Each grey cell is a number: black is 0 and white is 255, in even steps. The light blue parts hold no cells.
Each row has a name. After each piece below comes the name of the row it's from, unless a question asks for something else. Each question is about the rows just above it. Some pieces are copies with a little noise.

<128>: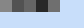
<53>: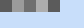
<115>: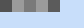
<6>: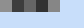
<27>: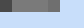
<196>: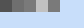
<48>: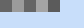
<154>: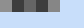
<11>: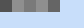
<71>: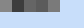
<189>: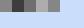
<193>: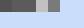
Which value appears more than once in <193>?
[91]
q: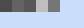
<193>
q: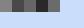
<128>
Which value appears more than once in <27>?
[122]
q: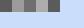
<53>

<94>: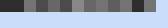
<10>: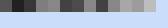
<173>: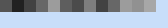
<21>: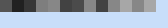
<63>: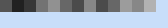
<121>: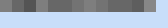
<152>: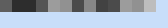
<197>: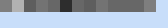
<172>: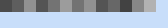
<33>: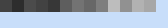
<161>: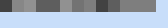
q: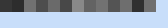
<94>
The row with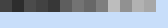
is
<33>
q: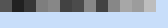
<10>
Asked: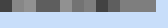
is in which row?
<161>
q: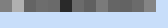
<197>
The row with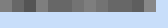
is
<121>

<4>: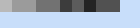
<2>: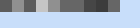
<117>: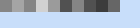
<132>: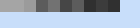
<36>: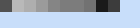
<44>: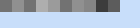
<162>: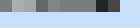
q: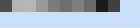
<36>
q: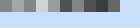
<117>
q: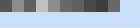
<2>
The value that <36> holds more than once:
[124]
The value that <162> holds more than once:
[124]
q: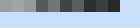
<132>
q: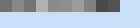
<44>

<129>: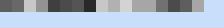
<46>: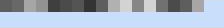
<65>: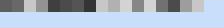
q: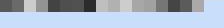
<129>
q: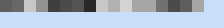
<129>
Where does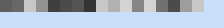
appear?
<65>
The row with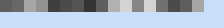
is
<46>

